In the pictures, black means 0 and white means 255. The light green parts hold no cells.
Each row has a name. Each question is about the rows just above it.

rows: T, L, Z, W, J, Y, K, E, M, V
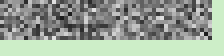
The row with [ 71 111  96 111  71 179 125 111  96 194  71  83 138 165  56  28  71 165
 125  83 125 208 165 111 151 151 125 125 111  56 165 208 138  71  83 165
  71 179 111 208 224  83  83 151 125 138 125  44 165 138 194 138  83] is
J
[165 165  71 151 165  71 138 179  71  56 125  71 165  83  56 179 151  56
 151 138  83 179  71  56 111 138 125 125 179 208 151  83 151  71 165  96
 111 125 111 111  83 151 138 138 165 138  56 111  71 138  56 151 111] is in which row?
L

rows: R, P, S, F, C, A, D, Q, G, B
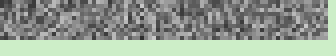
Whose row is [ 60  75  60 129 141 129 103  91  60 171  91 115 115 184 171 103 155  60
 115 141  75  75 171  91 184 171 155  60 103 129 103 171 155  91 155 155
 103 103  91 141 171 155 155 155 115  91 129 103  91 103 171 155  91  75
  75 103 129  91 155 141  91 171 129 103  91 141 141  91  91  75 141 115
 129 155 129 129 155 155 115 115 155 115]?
R
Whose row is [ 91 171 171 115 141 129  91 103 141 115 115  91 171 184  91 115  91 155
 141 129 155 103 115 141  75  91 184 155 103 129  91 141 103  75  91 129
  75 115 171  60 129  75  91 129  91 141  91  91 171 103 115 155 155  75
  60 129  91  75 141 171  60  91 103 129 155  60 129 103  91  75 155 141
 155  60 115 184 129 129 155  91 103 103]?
Q
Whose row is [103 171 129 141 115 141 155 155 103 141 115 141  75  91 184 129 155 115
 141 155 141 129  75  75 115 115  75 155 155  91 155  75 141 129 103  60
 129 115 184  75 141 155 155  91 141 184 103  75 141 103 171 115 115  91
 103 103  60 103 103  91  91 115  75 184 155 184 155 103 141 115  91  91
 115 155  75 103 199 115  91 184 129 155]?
D
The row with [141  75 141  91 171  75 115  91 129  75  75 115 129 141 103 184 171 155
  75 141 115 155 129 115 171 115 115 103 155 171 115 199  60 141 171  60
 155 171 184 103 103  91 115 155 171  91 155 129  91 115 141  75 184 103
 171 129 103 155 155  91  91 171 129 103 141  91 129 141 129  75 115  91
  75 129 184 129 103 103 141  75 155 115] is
C
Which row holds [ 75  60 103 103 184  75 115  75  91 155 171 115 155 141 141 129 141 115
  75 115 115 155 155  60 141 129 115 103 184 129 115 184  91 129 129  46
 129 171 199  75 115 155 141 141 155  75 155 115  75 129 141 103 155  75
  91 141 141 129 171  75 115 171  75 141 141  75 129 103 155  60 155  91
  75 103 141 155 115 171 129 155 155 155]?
B

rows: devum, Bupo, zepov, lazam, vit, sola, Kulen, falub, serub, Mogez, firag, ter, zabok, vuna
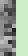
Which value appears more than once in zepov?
[71]
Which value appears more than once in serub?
[71]

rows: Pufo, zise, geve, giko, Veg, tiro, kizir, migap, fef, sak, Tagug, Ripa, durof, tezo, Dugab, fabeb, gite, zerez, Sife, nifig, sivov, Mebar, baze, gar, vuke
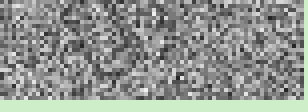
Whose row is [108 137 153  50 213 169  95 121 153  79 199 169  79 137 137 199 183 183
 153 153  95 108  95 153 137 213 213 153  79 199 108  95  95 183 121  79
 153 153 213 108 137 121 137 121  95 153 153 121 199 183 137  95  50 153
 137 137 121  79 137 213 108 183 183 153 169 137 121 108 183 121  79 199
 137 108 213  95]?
Mebar
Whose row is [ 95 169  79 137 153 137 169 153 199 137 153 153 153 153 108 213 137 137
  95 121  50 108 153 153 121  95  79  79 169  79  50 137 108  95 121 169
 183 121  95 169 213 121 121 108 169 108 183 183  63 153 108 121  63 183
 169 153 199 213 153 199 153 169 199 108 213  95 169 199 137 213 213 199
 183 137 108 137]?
Pufo
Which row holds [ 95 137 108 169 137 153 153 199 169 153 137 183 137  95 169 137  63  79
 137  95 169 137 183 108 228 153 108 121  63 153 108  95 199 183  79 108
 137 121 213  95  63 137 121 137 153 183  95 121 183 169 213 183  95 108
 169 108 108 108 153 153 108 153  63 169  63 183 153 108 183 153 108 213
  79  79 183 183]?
geve
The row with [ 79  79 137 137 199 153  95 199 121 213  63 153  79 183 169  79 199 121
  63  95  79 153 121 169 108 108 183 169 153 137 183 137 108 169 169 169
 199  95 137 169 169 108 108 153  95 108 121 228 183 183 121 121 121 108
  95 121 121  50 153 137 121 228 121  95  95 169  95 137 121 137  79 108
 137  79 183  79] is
gar
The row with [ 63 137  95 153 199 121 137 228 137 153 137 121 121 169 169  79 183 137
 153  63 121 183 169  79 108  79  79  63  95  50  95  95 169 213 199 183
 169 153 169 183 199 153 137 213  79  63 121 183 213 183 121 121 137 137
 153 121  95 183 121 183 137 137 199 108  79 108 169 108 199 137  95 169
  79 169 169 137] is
Sife
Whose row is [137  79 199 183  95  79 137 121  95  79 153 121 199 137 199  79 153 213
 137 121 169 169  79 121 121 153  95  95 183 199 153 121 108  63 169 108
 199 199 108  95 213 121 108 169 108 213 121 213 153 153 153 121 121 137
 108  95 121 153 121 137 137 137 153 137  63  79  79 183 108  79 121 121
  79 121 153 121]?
fabeb

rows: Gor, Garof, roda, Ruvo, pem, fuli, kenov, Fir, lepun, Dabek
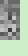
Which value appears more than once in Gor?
[105]
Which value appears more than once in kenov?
[181]

